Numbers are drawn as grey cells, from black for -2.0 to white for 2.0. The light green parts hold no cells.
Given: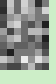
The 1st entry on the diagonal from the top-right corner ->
-0.1
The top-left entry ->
-1.1
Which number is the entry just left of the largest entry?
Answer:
-0.1
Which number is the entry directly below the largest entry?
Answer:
-0.1
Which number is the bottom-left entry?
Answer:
-0.3
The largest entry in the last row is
0.9
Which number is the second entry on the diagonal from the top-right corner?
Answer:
-0.1
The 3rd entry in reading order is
-0.3
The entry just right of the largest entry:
0.3
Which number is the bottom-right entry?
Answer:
-0.9
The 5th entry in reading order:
0.5
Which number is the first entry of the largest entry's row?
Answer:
1.1
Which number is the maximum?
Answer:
1.7
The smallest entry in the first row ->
-1.3
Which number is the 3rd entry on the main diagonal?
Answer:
0.7
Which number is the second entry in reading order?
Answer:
1.1
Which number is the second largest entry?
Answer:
1.5
